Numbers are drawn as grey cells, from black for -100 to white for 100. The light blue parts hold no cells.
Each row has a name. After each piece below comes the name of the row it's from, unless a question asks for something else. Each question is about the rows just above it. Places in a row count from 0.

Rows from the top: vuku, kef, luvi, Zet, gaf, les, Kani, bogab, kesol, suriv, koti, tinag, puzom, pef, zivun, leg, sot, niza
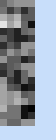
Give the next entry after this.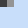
[16]
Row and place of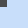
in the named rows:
puzom, 2
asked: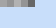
zivun
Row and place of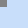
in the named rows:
vuku, 1
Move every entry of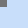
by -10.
[-19]
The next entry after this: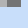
[-87]

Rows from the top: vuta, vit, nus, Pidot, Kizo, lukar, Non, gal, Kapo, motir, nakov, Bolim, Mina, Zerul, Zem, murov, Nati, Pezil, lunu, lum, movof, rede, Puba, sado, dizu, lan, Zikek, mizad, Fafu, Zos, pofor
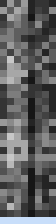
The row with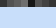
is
Nati
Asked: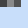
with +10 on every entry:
[-38  18 -26]
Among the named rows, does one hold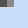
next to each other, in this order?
yes
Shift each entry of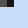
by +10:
[-26 -73]

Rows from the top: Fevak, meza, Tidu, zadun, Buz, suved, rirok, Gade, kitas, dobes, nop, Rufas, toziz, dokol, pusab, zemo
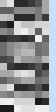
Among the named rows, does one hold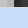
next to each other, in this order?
no
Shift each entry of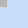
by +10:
[53]
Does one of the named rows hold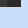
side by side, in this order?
yes
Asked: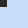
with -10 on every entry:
[-77]
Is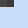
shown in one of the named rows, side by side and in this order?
no
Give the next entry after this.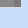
[30]

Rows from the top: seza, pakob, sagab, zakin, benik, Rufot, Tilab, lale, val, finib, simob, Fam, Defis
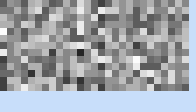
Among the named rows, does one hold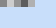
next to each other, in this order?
no
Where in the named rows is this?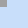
seza, 23
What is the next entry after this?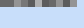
[-28]
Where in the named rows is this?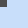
Defis, 11

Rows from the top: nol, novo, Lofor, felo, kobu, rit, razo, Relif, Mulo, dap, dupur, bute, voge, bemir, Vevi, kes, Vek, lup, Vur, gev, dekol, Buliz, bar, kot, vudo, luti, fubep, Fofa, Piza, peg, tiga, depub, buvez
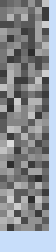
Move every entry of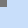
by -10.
[-17]
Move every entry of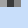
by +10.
[ 38 -44  14]

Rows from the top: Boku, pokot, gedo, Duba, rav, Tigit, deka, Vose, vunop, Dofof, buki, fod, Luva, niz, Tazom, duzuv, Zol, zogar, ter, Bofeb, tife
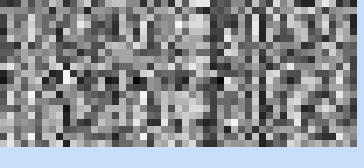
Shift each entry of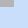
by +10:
[51 51]
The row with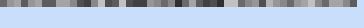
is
Luva
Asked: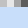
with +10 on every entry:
[ 61  91  39 -18]
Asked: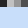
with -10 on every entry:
[-82  41   8 -48]
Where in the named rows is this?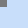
Vose, 43
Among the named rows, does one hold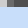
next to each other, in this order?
no

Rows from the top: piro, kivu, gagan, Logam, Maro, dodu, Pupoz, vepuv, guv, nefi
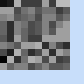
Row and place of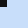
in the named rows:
piro, 0
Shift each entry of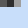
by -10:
[-41 -74  15]
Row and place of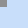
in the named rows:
gagan, 1

